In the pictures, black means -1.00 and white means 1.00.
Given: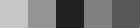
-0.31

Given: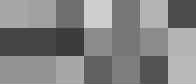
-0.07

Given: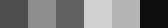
0.42

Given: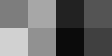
0.64

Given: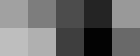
0.20

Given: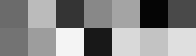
0.29

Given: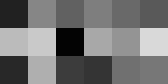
-0.18
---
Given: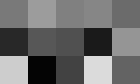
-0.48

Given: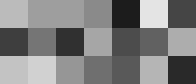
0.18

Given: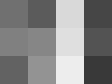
0.86

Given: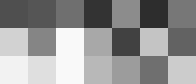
0.95

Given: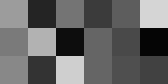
0.62

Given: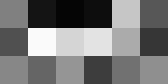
0.17

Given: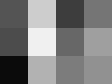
-0.03

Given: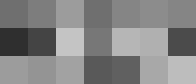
0.27
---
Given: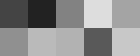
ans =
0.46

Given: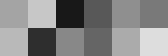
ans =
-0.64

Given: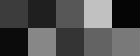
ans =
0.06

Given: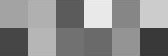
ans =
0.43

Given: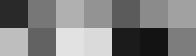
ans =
-0.23

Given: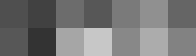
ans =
-0.60
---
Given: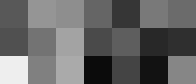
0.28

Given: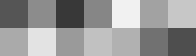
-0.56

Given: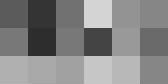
-0.06

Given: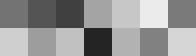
-0.50

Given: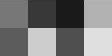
-0.80

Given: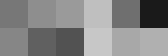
0.21

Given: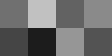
-0.23

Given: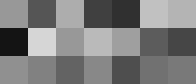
0.19
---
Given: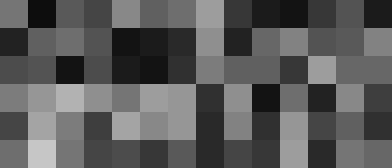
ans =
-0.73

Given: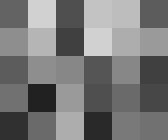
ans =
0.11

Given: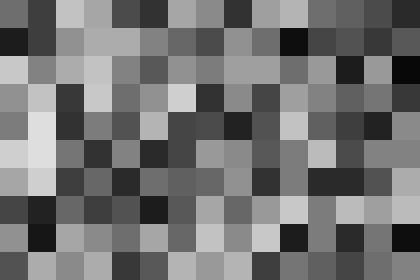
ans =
-0.78

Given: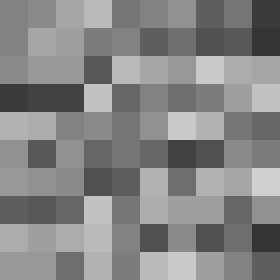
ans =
0.02

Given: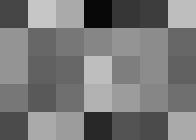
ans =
0.16

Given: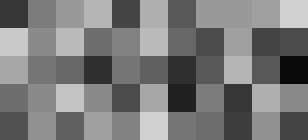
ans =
0.58
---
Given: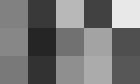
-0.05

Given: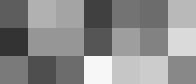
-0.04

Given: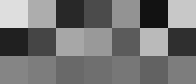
0.04

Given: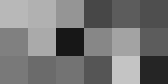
-0.05

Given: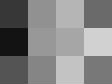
-0.34

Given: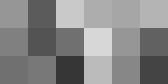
-0.12

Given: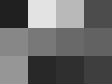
0.18
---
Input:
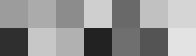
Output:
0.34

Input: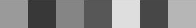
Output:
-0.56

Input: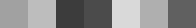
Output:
0.48

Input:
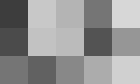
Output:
0.57

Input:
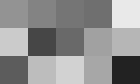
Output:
0.03

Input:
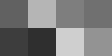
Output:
0.42
